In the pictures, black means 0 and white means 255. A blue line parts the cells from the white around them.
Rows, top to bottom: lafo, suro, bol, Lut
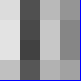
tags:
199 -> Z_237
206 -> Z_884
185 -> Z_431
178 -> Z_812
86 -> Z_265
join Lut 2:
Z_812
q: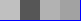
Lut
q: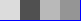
lafo
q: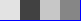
bol

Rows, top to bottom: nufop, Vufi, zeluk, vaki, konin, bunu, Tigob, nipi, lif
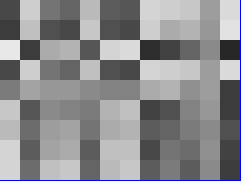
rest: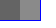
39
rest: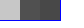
206 171 179 151 226
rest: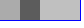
72 116 108 144 66
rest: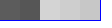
157 218

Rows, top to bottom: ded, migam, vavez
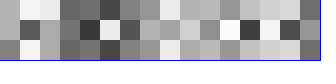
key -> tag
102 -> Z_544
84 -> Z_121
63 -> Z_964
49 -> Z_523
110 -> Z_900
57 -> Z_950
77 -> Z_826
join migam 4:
Z_950
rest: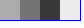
84 179 164 209 143 251 63 244 77 150
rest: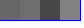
150 236 179 186 150 193 209 217 110
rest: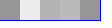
193 209 217 110

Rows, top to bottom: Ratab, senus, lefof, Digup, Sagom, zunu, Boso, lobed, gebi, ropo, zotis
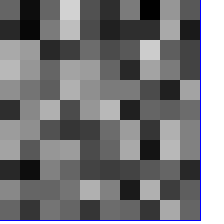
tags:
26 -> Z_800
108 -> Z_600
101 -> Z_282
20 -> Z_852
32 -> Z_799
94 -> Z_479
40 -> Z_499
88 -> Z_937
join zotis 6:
Z_282
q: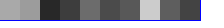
lefof

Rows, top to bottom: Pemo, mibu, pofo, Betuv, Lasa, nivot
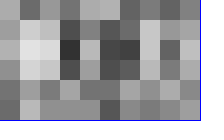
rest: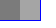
115 115 165 144 172 137
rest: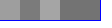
165 144 172 137
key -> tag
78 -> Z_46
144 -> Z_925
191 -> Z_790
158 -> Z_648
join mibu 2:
Z_790
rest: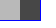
65 199 99 191
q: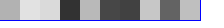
pofo
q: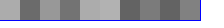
Pemo

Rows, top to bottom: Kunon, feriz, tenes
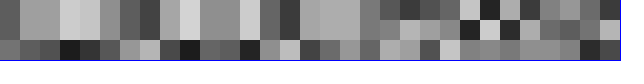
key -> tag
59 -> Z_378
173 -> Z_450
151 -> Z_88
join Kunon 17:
Z_450
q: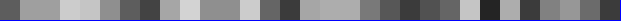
Kunon
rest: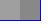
36 204 44 173 107 93 115 181
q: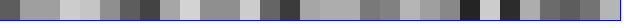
feriz

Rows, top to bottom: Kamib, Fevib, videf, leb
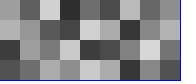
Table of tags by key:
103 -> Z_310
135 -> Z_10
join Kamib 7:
Z_310
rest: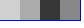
179

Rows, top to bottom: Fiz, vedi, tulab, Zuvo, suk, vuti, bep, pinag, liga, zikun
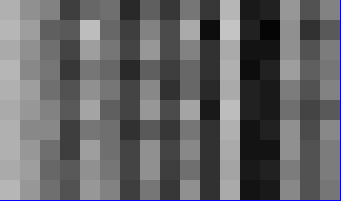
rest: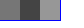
75 130 49 170 19 19 144 82 124
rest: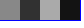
19 144 82 124
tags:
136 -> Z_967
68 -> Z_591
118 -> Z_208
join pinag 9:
Z_967
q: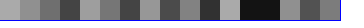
tulab
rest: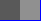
118 68 144 62 111 49 164 25 33 124 82 124

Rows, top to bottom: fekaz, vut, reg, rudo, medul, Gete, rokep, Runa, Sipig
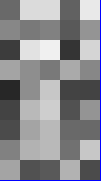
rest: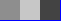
67
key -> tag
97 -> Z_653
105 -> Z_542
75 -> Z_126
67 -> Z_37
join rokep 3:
Z_542
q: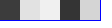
reg

